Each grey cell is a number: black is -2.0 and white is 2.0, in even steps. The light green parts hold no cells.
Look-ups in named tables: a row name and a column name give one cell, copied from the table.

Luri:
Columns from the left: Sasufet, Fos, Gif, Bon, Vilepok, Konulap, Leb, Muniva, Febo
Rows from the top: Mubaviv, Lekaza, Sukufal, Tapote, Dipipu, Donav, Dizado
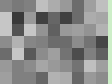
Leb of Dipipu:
-0.8
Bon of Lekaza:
-1.0
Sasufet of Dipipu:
-0.3
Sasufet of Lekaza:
1.1
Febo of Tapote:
-0.9
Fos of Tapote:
0.8
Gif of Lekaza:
0.4
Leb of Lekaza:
-0.3
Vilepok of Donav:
0.4
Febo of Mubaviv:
1.0
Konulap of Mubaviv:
0.4

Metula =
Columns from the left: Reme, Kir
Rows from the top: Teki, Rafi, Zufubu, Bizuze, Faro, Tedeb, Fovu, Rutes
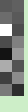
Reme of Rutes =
-0.1
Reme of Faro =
-1.7
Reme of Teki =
-0.6
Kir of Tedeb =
-0.7
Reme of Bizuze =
-0.8
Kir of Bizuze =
0.0
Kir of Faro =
0.4
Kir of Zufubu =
-0.8
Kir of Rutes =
-1.3
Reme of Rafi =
-0.3
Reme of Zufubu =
2.0
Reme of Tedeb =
0.7
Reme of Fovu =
-1.0
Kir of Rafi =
-0.6
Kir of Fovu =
0.2
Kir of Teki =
-0.5

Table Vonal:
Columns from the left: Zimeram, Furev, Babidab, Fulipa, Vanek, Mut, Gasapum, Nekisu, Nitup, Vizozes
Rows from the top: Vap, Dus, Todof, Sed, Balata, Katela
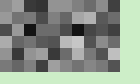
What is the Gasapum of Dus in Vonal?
0.6
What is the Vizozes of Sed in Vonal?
-0.3
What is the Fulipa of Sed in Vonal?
-0.6
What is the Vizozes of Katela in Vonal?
-0.7
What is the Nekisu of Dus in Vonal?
0.8
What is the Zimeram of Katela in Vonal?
-0.1
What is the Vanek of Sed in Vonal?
-0.7
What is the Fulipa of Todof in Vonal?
-0.3
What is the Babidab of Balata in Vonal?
0.3

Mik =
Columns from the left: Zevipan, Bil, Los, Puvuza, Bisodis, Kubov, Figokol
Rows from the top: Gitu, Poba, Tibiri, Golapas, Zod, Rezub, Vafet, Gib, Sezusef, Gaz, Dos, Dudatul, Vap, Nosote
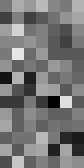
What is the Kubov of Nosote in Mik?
0.4
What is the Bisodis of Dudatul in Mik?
-0.1
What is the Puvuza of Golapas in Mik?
0.0
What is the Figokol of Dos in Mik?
-0.2
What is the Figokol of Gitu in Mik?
0.8
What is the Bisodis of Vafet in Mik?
-0.4
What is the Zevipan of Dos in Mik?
0.6
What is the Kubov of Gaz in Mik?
-0.5
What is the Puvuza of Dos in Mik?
-0.5
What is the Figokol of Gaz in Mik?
0.0
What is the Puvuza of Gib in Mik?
0.6
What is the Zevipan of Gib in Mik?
0.4
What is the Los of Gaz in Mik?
0.2
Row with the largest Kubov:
Sezusef

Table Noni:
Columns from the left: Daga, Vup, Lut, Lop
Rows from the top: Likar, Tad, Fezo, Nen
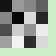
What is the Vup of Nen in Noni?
1.8
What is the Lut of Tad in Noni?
1.4
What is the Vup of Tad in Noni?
-1.9
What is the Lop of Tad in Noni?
-1.4
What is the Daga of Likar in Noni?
-1.7
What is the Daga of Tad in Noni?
0.1
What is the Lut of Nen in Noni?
-1.3
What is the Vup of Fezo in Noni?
1.2
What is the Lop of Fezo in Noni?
1.7
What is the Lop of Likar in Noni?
-0.5
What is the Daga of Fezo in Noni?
-0.8
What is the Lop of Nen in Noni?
1.4

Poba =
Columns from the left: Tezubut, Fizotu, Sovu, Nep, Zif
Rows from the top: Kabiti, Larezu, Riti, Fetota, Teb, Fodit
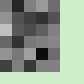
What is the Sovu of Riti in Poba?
-0.8
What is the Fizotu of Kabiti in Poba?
-1.4
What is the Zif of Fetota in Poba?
0.1
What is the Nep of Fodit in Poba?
0.0
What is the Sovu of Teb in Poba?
0.5
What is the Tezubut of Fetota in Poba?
-0.4

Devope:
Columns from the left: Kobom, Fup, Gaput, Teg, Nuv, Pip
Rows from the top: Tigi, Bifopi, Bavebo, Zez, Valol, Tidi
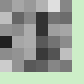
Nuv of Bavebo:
0.5
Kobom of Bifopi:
1.0
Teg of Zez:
-0.6
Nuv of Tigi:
1.5
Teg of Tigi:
0.8
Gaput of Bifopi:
0.1
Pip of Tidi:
-0.1
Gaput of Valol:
0.6
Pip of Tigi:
0.1
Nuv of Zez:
-0.2
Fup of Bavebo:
0.2
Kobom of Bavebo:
0.3

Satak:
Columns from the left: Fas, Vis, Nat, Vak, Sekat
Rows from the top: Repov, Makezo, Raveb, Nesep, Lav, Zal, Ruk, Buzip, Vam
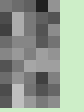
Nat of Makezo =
-0.1
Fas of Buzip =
-0.8
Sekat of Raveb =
0.2
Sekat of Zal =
0.5
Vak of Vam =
-0.1
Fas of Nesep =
-0.3
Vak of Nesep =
-0.6
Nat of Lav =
0.0
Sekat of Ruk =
0.0
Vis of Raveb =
0.7
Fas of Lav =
0.1
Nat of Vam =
0.4
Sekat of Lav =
0.3
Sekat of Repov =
0.3
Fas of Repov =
-0.1
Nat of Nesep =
0.1
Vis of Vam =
1.0
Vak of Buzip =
-0.7
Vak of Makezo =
-0.5
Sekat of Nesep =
-0.2

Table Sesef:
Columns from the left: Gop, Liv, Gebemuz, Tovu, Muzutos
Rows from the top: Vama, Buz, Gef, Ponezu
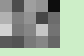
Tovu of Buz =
-0.9
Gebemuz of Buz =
0.3
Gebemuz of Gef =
0.1
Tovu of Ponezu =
0.1
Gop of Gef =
1.3
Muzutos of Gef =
-0.2
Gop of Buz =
0.8

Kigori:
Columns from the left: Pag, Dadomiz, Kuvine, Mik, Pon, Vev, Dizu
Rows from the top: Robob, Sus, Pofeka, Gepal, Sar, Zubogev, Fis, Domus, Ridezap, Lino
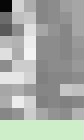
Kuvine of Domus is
0.4
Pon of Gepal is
0.2
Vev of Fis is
0.1
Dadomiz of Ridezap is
1.7
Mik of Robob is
0.1
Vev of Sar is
0.1
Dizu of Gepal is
0.4
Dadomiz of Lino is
0.3
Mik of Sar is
0.2
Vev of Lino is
0.2
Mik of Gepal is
0.2
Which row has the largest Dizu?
Domus

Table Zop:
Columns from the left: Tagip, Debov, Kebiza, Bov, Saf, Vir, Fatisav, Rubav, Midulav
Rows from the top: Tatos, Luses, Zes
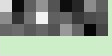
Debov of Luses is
-1.2
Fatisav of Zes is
-0.4
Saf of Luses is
-0.5
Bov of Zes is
-0.4
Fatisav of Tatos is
-1.4
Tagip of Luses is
0.2
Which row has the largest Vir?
Zes

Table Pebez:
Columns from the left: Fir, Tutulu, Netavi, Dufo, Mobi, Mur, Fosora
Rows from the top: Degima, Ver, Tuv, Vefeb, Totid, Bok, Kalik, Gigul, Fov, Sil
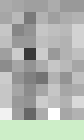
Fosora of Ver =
0.8
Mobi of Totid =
0.4
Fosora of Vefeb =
1.3
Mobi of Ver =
0.5
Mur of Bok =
0.9
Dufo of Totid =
1.2
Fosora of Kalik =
1.0
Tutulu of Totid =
1.2
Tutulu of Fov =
0.4
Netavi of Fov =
0.3
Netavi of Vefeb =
0.4
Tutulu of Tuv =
0.1
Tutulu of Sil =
0.5
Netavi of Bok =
0.3

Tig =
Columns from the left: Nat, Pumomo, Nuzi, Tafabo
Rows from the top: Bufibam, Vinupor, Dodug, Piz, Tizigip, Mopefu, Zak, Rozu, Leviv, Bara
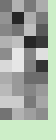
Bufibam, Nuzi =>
-0.1
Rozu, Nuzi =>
0.1
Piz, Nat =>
0.8
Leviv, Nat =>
1.2
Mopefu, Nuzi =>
0.0
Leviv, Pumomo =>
1.2
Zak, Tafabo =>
-0.3
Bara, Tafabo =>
0.2
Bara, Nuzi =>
0.5
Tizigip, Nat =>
0.2
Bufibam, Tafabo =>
0.7
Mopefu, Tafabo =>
-1.2
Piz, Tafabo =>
-1.1
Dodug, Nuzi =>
1.0

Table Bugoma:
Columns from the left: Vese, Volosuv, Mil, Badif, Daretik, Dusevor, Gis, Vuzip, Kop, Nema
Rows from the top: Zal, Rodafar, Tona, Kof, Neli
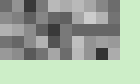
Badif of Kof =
0.8
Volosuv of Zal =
0.3
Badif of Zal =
-0.1
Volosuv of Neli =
0.2
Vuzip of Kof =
0.3
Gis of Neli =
0.9
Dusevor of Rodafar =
-0.5
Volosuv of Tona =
0.6
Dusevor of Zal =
0.7
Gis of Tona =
-0.4
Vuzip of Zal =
0.6
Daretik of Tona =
-1.1
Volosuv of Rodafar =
0.0
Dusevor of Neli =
-0.3
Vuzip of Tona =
-0.4
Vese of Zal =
-0.3
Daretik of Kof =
-0.7

